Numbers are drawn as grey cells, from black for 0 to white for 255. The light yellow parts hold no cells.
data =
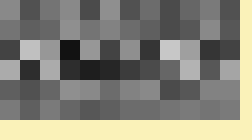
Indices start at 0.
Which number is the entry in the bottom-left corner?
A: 122
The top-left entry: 137
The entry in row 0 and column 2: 116
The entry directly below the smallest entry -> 45
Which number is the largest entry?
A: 199
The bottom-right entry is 122
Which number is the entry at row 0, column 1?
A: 81
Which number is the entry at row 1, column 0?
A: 116
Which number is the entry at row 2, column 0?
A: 67
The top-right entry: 81
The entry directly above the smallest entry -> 143
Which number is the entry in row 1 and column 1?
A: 95
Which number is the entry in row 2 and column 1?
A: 192
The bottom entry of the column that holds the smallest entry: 102
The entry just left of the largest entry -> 53

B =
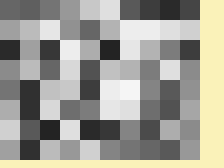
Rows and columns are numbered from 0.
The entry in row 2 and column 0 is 42
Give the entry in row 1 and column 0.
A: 160
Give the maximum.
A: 245
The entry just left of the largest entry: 237
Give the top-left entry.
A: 102
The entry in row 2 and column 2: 55
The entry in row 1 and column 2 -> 230
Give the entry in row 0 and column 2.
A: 116
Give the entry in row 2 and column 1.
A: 160
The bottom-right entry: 152
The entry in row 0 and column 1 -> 95
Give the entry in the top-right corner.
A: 69
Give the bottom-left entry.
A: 160
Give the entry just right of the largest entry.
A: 132

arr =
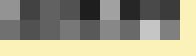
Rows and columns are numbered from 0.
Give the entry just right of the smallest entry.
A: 161
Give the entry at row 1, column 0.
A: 112
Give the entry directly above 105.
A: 38
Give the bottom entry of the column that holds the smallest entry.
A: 89
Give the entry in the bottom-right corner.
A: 127

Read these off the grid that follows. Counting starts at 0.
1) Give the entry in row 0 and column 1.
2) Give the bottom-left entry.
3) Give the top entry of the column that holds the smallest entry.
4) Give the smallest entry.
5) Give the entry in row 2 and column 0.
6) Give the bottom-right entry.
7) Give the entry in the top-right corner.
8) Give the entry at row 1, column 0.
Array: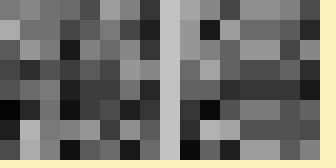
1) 135
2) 75
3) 121
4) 4
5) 90
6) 128
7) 75
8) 170
